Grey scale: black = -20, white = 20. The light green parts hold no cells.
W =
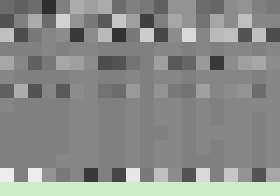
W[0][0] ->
-3
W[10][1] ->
0
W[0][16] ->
2
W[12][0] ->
17
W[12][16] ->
11
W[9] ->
[0, 0, 0, 0, 0, 1, 1, 0, 0, 1, 0, 0, 1, 0, 1, 1, 1, 1, 0, 1]
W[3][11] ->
1
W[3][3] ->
1
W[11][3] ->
0
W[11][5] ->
1
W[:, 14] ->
[-3, -2, 1, 1, 4, 1, 5, 1, 1, 1, 1, 0, 14]
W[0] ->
[-3, -5, -3, -13, 0, 7, 5, 7, -3, 0, -1, -5, 3, 3, -3, -4, 2, 3, 0, -1]
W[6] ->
[-5, 7, -7, 1, -6, 2, 1, -2, -3, 4, 0, 3, -1, -2, 5, 1, 2, 3, -3, 1]
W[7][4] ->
0
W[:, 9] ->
[0, 5, -1, 0, -2, 1, 4, 1, 1, 1, 1, 1, 16]
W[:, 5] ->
[7, 3, -11, 1, 5, 1, 2, 1, 1, 1, 1, 1, 1]
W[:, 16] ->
[2, 2, 10, 1, 2, 1, 2, 1, 1, 1, 1, 1, 11]
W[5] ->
[1, 0, 0, 0, 0, 1, 1, 0, 0, 1, 0, 1, 1, 0, 1, 1, 1, 1, 0, 1]
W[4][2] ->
-5
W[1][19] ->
1
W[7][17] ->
1
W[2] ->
[10, -8, -1, 1, 2, -11, 2, 9, -12, -1, 12, -9, 2, 14, 1, 9, 10, -7, 10, -8]
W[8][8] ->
0
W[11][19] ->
1
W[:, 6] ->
[5, -1, 2, 1, 2, 1, 1, 1, 1, 1, 1, 1, -11]
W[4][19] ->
2
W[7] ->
[1, 0, 0, 0, 0, 1, 1, 0, 0, 1, 0, 1, 1, 0, 1, 0, 1, 1, 1, 1]
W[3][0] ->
0

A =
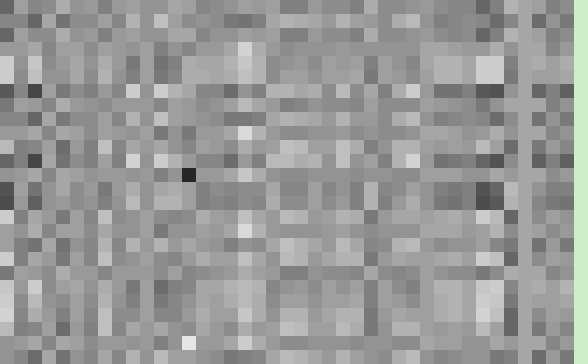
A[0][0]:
-4
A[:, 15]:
[2, 2, 3, 4, 6, 6, 1, 3, 2, 4, 4, 1, 4, 2, 1, 5, 4, 3, 5, 3, 6, 5, 5, 4, 4, 2]
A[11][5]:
2
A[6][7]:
4
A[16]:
[5, 3, 7, 1, 5, 5, 2, 6, 3, 3, 5, -1, 3, 3, 5, 4, 6, 14, 8, 4, 3, 3, 3, 4, 5, 3, 2, 3, 3, 3, 6, 6, 6, 4, 5, 8, 2, 6, 5, 2, 4]
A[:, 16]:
[3, -1, 3, 6, 8, 7, -3, 5, -1, 6, 2, -3, 6, 1, 0, 4, 6, 0, 5, 4, 8, 7, 5, 2, 6, -1]
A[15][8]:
2
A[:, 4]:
[7, -2, 7, 5, 4, 3, -1, 7, -1, 6, -3, -2, 6, 6, 4, -1, 5, -2, -1, 7, 5, 2, 0, -3, 6, -2]
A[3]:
[4, 4, 6, 1, 5, 5, 2, 5, 4, 3, 5, 0, 3, 1, 4, 4, 6, 13, 7, 4, 2, 3, 3, 3, 4, 3, 3, 3, 3, 3, 6, 6, 5, 4, 4, 7, 3, 6, 6, 1, 4]
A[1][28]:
7
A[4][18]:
8
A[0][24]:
2
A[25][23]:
4
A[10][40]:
1
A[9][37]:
6
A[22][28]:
6
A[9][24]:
4
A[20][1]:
4
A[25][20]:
9
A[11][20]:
9
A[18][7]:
10
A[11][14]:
1
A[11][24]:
10
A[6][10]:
3
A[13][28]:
2
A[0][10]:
3
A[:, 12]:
[6, 5, 6, 3, 0, 1, 8, 5, 5, 3, 3, 8, 3, 7, 8, 1, 3, 4, 1, 5, 0, 1, 1, 3, 3, 5]
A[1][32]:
1
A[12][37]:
6
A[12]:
[3, 4, 6, 1, 6, 5, 3, 4, 4, 3, 4, 0, 3, -14, 4, 4, 6, 11, 7, 3, 2, 2, 3, 3, 3, 2, 3, 3, 2, 2, 5, 5, 5, 3, 3, 6, 4, 6, 6, 2, 4]
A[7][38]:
6
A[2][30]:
4
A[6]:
[-6, 1, -9, 5, -1, 2, 0, 4, 1, 12, 3, 12, 8, 6, 1, 1, -3, 3, 0, 8, 8, 6, 7, 2, 9, 2, 6, 0, 7, 12, 4, -2, -2, 0, -6, -7, 3, 6, -4, 0, -5]
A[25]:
[3, 1, -3, 6, -2, 3, 1, 6, 1, 8, 3, 9, 5, 5, 3, 2, -1, 0, 1, 6, 9, 8, 6, 4, 8, 5, 3, 2, 7, 9, 3, 1, 2, 3, 3, -1, 0, 6, -3, 4, -1]
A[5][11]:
-1
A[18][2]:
6
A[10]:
[9, 0, 1, 5, -3, 4, 0, 10, 1, 6, 4, 6, 3, 1, 5, 4, 2, 7, 4, 5, 10, 9, 5, 5, 10, 7, 0, 3, 8, 8, 5, 4, 5, 4, 9, 5, -3, 6, -1, 4, 1]

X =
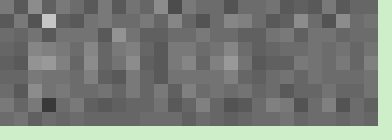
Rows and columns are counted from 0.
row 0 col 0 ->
-1
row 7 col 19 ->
0
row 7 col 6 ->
-5
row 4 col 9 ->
2
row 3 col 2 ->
1
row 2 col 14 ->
-1
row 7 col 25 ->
-3
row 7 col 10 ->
-4
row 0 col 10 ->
-4
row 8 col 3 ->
-3
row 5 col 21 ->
-4
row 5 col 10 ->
-4
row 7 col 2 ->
-1
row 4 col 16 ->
4
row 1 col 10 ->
-1
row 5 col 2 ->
-1
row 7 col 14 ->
0
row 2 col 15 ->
-3
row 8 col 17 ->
-4
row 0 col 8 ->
-6
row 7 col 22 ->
-3
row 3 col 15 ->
-2
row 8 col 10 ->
-3
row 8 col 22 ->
-3
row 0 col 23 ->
-1
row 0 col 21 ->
-5
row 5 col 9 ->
-1
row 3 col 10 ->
-4
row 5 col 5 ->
-3
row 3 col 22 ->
-2
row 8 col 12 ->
-3
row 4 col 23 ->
-3
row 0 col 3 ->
-5
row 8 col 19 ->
-3
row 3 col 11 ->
-6
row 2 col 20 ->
-1
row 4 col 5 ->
-4
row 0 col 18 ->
-3
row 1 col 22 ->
-3

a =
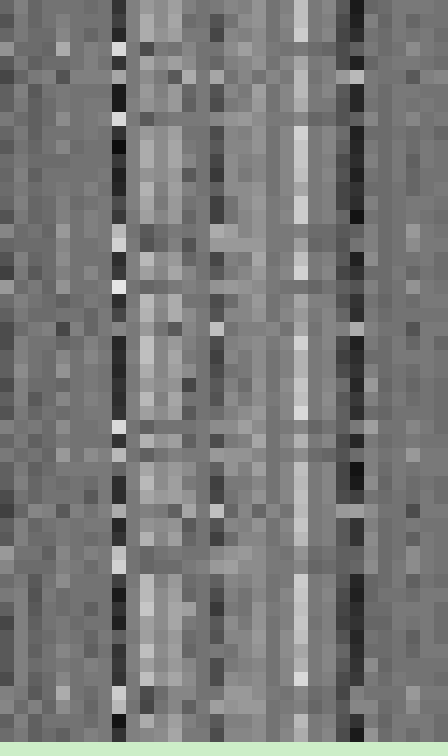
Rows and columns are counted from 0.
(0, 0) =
-4
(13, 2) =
-3
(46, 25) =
-13
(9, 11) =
2
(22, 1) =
-1
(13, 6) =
0
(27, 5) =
-2
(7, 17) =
0
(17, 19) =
-1
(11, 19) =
-2
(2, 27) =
-3
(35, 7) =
-1
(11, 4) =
-3
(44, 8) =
-15
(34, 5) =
-2
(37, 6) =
-1
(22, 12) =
7
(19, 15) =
-6
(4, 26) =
-4
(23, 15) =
10
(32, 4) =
4
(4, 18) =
3
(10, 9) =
0
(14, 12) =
4
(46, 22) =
-1
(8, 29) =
1
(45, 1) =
0
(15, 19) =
-1
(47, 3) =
-2
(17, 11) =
-4
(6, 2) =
-6
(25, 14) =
-2
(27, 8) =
-12
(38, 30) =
-1
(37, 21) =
11
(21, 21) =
6
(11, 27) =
-3
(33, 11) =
2
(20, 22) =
-4
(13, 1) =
-1
